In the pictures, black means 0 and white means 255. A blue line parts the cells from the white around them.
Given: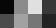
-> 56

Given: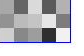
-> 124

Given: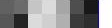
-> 24

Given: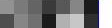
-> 27

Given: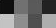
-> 34

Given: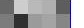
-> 93
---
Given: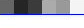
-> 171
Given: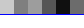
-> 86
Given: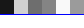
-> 132
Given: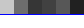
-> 65
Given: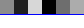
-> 1
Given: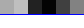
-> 3
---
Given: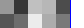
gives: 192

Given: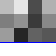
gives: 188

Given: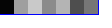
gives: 180

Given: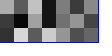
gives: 204

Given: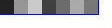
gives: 170

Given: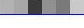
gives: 178

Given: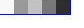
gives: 194
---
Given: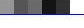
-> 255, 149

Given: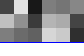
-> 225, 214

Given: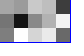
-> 254, 243

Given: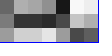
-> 248, 238

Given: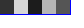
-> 214, 182

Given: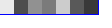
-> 234, 204

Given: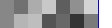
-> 212, 200
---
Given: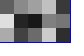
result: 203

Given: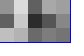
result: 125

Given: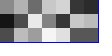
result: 87

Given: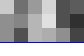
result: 143

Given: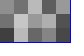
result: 133

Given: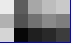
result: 41

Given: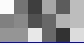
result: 50

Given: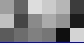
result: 15
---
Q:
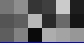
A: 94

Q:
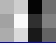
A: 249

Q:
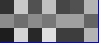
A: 110

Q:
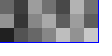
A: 53

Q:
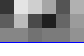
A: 187

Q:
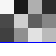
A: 206
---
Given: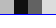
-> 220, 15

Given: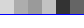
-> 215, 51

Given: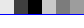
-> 233, 0

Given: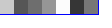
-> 252, 54

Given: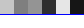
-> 230, 22

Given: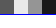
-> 233, 25

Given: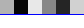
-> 232, 4

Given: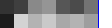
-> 211, 28
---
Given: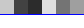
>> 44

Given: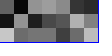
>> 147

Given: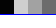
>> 162

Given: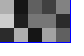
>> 96

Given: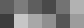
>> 94

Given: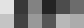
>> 130

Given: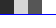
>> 86

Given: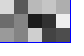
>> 185

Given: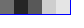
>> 88

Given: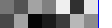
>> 163
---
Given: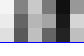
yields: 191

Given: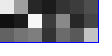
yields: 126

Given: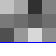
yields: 216

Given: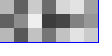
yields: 194

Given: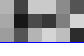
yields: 180

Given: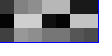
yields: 142

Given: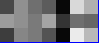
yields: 122

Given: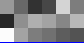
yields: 125

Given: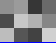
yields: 66

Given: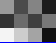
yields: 164
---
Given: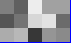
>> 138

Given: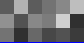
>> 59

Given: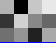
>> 169

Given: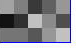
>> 193

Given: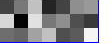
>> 244

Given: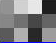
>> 156

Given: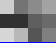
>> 128

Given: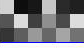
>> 114

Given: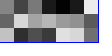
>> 112

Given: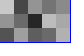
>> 177
